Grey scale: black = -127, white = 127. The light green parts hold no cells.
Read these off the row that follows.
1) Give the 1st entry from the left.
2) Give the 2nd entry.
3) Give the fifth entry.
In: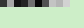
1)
-75
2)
40
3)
-15

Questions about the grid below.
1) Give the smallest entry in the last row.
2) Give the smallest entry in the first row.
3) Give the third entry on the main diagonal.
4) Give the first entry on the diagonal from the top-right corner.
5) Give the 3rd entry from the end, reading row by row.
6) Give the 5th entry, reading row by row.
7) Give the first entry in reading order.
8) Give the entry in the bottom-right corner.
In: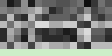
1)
-85
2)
-113
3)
-58
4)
-45
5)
58
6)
-100
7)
-14
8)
58
